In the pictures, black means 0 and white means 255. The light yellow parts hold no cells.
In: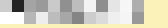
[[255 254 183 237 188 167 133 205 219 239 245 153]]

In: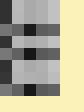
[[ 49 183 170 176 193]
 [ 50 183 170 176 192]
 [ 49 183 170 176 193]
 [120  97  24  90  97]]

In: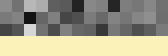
[[122 131  19 102 128  70  79 123 105 131 118 134 143 110]]

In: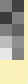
[[ 58 129]
 [187 142]]

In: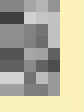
[[ 63  63 208 197 194]
 [141 141 129 109 194]
 [ 96  96 138  99  77]
 [159 159 126 124 152]]

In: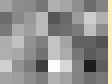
[[109 136 153 185  85 106 155 205 175]
 [174 194 146 127 195 164  97  97  84]
 [207 146 124  62 252 215 132  28  93]]

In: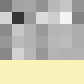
[[212  52 154 219 205 244 131]
 [151 186 179 164 184 187 173]]

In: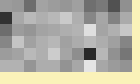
[[ 50 168 185 175 184 202 175 134 166 130 171]
 [134 196 161 175 183 161 172 185 173 160 133]
 [178 178 149 173 173 147 167 229 167 155 147]]

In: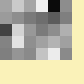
[[155 142 122 110  92 127]
 [131 226 143 161 179 160]]
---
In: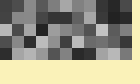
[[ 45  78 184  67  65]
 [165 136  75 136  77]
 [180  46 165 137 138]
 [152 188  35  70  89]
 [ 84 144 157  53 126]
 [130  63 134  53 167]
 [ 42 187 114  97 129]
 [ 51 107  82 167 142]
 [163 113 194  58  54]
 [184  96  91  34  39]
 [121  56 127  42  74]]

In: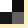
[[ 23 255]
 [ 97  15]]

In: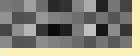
[[137  70 146 121]
 [ 85 143  81 114]
 [ 87 181  86 159]
 [141  52 151 109]
 [128  11 129  40]
 [121  30 122  50]
 [108 125 110 132]
 [ 86 192  85 170]
 [117  22 115  34]
 [ 89 140  86 118]
 [116  53 116  67]]

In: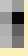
[[183 176 148 194]
 [118  95   7 154]]

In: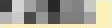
[[180  58]
 [202 211]
 [ 75 162]
 [151 118]
 [ 73  39]
 [126 138]
 [126 130]
 [161 200]]

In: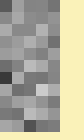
[[166 121 136 166  57 110 156 144 171 137  90]
 [155 115 159 112 171 131 163 156 137 168 159]
 [ 82 186 167 118 121 186 143 175 137 140 132]
 [118 171 147 203 118 170 129 154 178 136 133]
 [124 149 123 173 133 135 158 113 141 147 116]]

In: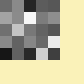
[[ 22 137 112 163 107]
 [ 97  98 196 139 138]
 [ 41 134 120 246  37]
 [208 105  99 124  92]
 [ 63 236  86 142  87]]

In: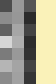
[[138 181 123 214  97 140  77]
 [161 164 153 175 166 151 153]
 [ 53  68  50  45  68  43  86]]

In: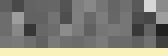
[[119 109 109  95]
 [122 136 157  73]
 [111  54  98  99]
 [ 98 104  98 101]
 [122 109 115 102]
 [111 140  78  84]
 [108 123 128 126]
 [114  97 105 136]
 [123 118 125 117]
 [107 122 103 101]
 [107 118 118 111]
 [ 97  56  77  89]
 [113  99  71 214]
 [ 64  33 158 138]]
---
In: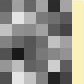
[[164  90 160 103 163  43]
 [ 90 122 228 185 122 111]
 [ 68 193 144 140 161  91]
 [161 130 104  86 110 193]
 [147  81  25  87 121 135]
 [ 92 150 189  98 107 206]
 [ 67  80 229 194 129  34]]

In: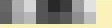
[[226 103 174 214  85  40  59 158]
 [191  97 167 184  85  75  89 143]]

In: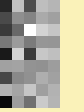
[[181  39 193  77 190]
 [160  74 143 132 170]
 [197  58 104 255 211]
 [149 121 155 123 150]
 [191  25 210  58 199]
 [157 161 163 147 145]
 [161  71 137 145 174]
 [178 179 165 198 159]
 [180  10 157 112 202]]

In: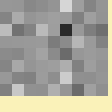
[[148 151 150 136 141 148 214 158 132]
 [147 132 171 149 154 159 154 128 159]
 [111 188 114 131 186 158  42 152 126]
 [130 151 152 153 154 124 139 182 154]
 [151 139 136 151 163 139 107 151 155]
 [147 133 168 149 155 158 174 129 158]
 [149 152 132 129 156 142 204 144 143]
 [143 128 199 145 144 175 149 107 160]]

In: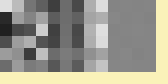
[[133 223 187 117  95  62 108  73 174 221 132 133 132]
 [131  41 157 132 162  93 109  97 164 174 135 132 133]
 [133  32  72  81 205  64 111  72 178 223 132 133 134]
 [133  78 157 175  83  68 113  75 174 219 133 132 133]
 [133 156 144  60 191 108 123 113 144 162 133 135 131]
 [133 108 155 123 130  87 120  91 165 195 134 134 133]]

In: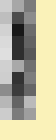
[[123 206 167]
 [140 190  77]
 [108 210  24]
 [ 99 218  46]
 [ 88 223  46]
 [112 208 169]
 [125 206  51]
 [102 140  60]
 [186 183 100]
 [158 204 124]]
